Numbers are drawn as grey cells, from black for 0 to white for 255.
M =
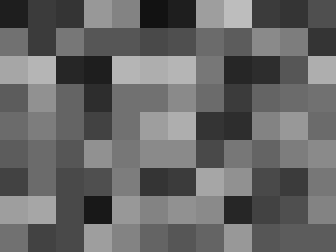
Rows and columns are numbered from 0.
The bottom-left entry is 113
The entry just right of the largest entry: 59
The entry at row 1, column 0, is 113
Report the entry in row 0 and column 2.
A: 52
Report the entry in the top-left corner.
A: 30
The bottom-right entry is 92
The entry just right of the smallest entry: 30
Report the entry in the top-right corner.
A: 79
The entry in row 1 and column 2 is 119
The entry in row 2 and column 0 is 166
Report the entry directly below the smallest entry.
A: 73
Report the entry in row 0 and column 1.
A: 59
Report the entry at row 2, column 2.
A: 38
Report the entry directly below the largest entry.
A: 92
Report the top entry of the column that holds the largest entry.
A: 189

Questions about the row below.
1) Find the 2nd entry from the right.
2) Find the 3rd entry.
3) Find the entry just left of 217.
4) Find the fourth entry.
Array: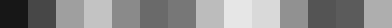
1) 91
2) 159
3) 230
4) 195

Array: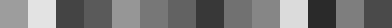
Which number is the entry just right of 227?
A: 68
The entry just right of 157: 227
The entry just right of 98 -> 56

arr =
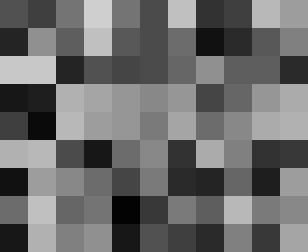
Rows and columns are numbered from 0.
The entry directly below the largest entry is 192
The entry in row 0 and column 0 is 81
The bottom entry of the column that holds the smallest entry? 23
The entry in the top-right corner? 157
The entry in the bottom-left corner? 23
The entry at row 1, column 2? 94
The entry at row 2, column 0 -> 200
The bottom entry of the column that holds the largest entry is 144
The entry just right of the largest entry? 116
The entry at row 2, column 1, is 200
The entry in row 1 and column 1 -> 144
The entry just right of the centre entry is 165
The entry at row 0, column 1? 63
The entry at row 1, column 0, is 36
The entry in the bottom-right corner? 165
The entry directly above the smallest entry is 69
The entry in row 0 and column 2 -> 116
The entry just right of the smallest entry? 56
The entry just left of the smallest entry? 116
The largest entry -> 207

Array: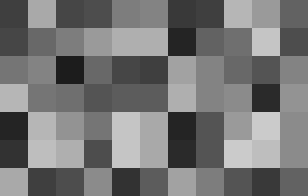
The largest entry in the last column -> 147
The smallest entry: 28
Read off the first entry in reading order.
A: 63
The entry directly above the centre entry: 63
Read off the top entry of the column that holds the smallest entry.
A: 70
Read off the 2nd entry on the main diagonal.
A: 104
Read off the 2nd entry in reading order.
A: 169
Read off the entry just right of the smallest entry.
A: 104
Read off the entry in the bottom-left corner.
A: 169
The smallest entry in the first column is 36
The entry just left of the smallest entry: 131
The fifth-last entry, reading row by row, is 162
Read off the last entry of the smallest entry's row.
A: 131
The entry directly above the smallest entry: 125
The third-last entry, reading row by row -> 84
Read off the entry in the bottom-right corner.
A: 98
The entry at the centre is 92
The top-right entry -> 98
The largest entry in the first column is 182
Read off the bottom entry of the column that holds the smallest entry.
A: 77

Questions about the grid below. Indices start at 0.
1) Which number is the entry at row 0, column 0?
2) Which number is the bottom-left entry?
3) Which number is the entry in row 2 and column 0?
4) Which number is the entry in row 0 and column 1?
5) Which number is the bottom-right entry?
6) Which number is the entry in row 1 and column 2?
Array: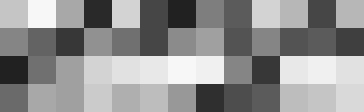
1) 197
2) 106
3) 33
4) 247
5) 217
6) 55

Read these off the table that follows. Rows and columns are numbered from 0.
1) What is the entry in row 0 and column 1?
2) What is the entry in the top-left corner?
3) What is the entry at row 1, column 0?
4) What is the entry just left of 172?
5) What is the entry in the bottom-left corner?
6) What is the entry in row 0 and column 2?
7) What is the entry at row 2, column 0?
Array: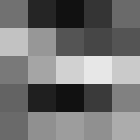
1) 37
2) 113
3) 194
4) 144
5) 106
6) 17
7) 121

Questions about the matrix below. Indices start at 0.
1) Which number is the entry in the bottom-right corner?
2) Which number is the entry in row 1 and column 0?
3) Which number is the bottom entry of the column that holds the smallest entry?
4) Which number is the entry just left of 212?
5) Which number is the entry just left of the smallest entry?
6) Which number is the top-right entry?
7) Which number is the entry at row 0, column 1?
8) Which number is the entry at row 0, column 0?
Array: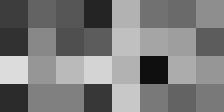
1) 121
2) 49
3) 121
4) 186
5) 178
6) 142
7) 99
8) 61

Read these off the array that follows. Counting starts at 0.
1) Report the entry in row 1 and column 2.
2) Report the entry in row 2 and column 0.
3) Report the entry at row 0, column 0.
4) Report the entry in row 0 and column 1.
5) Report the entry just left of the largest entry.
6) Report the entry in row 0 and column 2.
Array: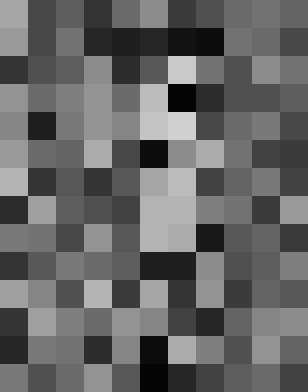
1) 115
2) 52
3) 165
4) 72
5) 195
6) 94

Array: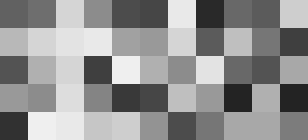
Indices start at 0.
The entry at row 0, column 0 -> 97
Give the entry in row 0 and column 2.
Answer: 213
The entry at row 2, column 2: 213
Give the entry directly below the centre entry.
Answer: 70
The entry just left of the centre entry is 239
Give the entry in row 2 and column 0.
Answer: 83
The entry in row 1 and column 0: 184
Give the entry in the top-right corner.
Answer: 206
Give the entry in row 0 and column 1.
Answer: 110
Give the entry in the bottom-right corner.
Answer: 124
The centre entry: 176
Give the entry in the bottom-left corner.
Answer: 49

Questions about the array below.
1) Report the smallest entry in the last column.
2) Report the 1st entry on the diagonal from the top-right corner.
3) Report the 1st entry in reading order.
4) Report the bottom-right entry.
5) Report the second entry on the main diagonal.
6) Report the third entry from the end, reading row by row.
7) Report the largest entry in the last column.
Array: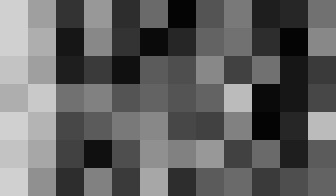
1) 58
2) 113
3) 208
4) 99
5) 174
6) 58
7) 187

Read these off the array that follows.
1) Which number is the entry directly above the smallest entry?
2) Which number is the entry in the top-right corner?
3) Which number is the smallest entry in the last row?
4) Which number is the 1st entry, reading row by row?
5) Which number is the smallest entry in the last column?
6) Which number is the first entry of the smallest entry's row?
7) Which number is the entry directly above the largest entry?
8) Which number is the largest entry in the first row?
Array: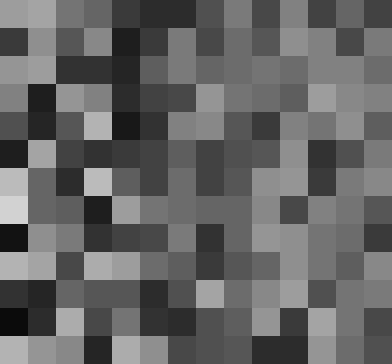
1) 50
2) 66
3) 37
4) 157
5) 58
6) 11
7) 187
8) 164

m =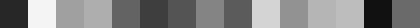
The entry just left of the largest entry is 39
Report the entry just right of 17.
106
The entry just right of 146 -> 181
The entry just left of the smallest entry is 189

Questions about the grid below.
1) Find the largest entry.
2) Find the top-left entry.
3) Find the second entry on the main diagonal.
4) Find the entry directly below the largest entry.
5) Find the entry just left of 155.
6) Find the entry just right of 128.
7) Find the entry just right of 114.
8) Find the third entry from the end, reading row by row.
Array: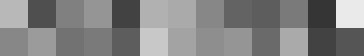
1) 234
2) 184
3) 155
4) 85
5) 135
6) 149
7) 122
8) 170
